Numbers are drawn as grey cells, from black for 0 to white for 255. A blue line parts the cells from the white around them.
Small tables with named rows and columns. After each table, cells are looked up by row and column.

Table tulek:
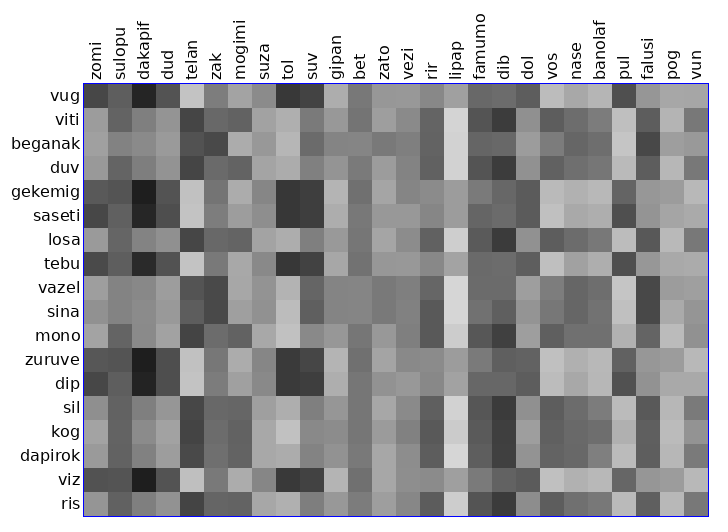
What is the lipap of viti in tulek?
212
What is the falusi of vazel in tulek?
72
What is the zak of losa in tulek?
104
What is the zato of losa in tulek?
165
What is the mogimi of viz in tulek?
172
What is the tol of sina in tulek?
188

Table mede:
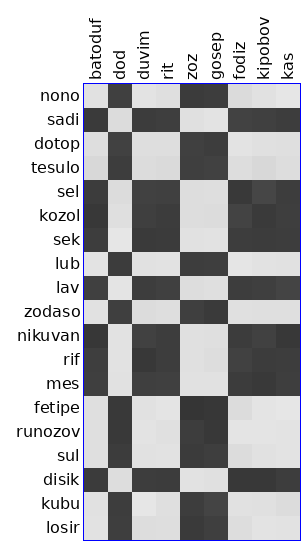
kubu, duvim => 230
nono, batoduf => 225
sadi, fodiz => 66
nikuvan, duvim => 65
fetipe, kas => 230
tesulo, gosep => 65
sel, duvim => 65
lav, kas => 68
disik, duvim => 61
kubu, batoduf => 225

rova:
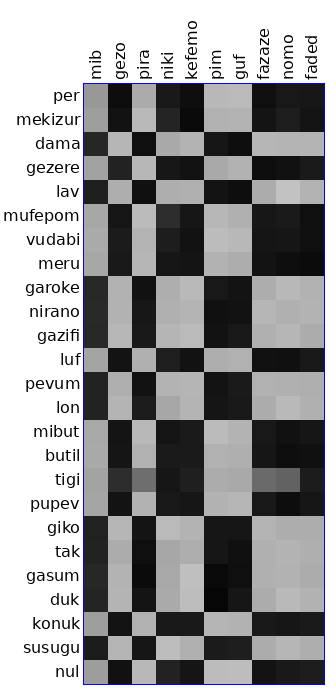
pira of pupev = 178
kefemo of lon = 180
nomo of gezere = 17
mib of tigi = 163
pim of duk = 6
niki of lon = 167
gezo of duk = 180
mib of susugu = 28
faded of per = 23
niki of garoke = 174
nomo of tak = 179
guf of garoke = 19
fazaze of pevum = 177
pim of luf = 174
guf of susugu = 30
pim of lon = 21

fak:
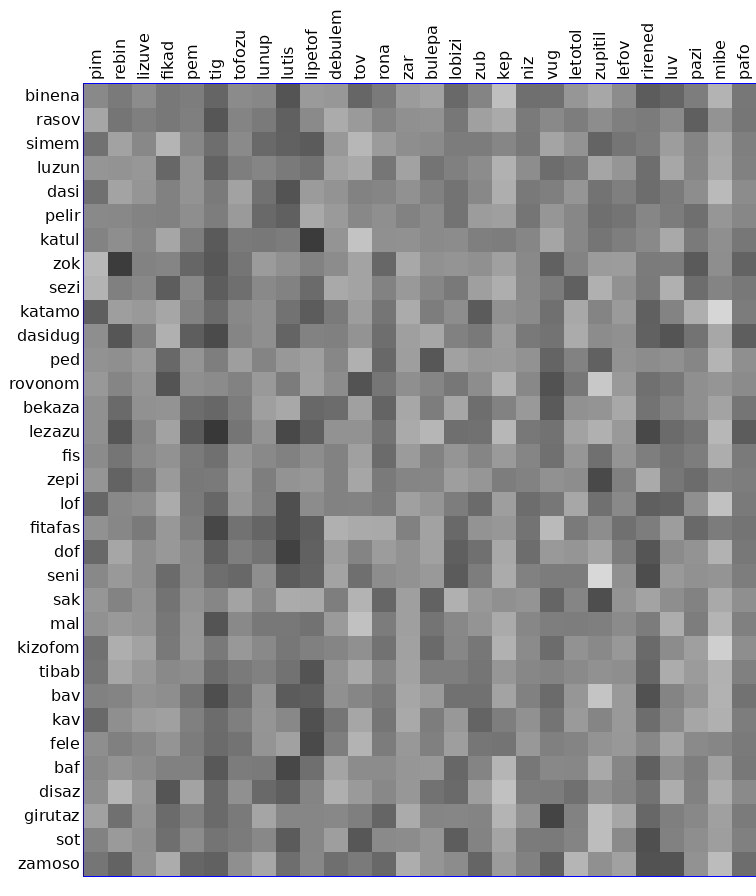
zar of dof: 146
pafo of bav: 114
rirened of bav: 81
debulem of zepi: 130
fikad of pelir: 129
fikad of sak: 115
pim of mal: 145
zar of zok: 168
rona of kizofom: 114
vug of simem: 164
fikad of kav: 160
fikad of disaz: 85
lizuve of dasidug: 130

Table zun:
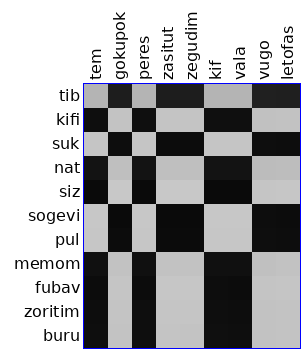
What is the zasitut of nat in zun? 191
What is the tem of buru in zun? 14
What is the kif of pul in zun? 198
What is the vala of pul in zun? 198
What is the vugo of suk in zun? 14
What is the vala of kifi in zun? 15
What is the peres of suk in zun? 197
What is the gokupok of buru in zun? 195
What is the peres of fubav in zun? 12
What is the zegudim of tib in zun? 29
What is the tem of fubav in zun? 12
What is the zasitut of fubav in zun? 198

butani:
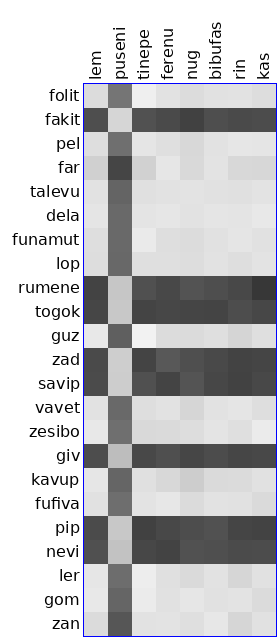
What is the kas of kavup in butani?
225
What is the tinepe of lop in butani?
223
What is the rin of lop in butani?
222
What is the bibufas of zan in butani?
231
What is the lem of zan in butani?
219
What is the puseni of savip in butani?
205
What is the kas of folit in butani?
221
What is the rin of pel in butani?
230
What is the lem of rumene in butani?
67
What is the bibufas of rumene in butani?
78
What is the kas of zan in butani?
225
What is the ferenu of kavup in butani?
216
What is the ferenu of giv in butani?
79
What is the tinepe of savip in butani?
80
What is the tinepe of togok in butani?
68
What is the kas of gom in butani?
219
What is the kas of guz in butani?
223
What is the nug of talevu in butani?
227
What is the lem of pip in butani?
75
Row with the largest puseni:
fakit

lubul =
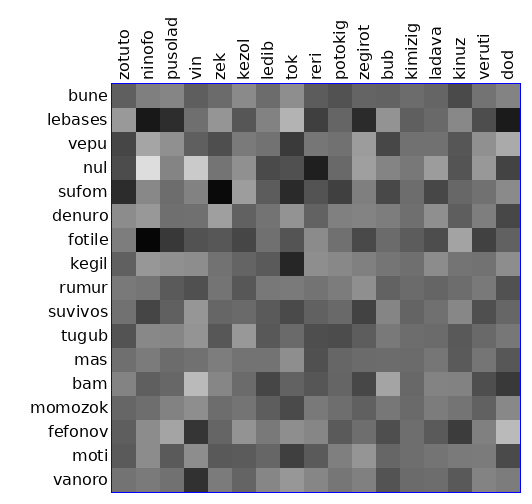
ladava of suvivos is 112
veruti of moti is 123
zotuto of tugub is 83
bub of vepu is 71
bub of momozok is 119
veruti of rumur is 121
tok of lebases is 179
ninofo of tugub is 136
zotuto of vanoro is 115
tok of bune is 142
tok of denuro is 147
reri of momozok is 121
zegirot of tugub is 93
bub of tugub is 121
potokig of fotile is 112
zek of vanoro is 123
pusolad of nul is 132
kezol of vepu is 122
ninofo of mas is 123
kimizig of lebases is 95

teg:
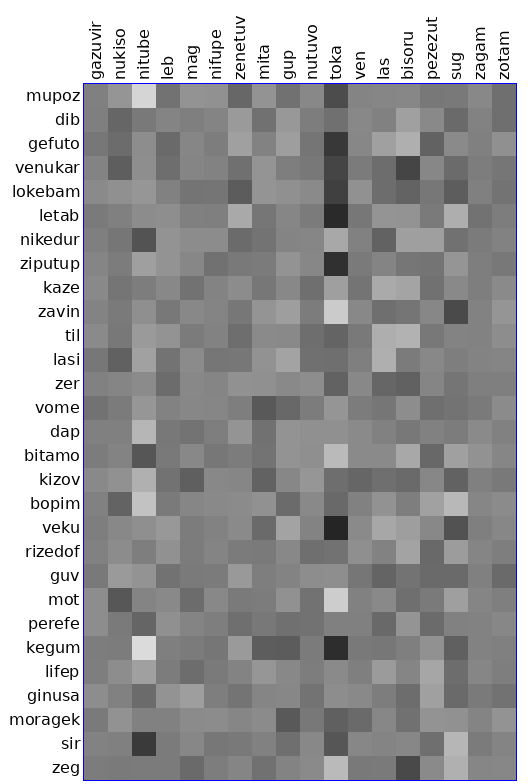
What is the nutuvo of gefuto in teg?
117
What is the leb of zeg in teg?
123
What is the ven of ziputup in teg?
122
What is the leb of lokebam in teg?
129
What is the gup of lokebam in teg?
144
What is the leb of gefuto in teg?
106
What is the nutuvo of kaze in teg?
111
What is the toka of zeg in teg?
186
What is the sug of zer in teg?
117

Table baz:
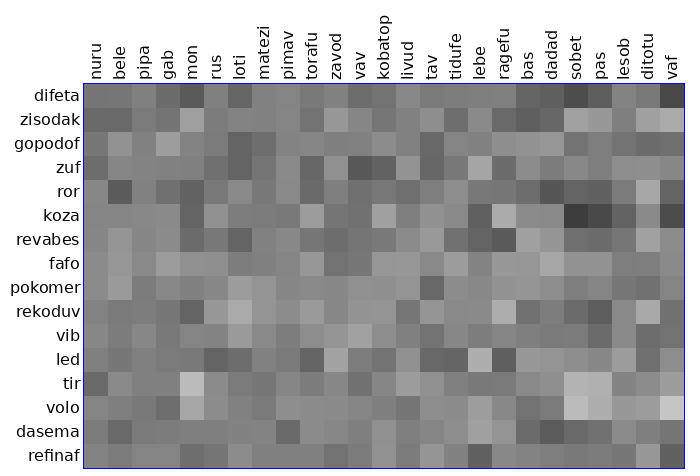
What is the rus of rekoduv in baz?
152
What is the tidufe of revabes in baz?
113
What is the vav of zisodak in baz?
134
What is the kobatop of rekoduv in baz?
148
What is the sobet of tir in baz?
179
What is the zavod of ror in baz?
127
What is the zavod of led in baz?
163
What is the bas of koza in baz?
139
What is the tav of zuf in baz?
103
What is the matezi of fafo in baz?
128
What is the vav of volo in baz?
133
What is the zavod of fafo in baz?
114
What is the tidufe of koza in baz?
137
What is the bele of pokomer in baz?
154
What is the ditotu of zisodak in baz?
160
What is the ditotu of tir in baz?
140
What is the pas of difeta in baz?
93
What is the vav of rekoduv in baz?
147
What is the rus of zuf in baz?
112
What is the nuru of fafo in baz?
139

